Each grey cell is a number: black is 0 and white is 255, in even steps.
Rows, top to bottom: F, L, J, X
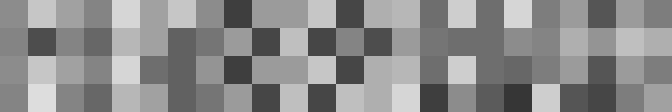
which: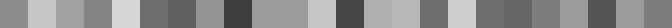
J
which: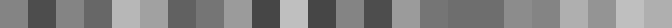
L

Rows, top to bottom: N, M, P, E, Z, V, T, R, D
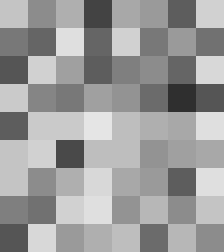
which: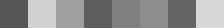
P
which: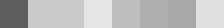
Z
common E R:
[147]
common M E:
[120]

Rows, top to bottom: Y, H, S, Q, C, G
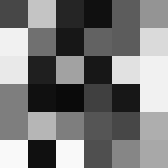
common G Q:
[16]
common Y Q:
[16]
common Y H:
[92]
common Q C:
[126]
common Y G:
[16]
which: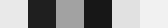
S

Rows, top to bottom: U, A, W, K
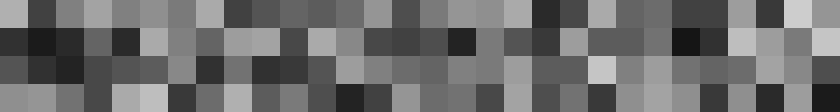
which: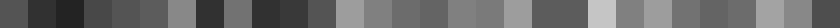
W
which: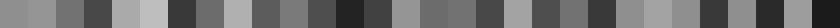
K

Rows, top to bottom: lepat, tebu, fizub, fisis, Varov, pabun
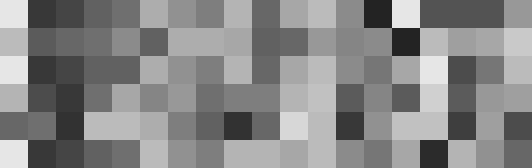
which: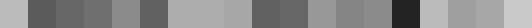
tebu
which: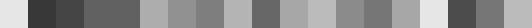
fizub
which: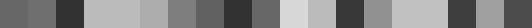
Varov

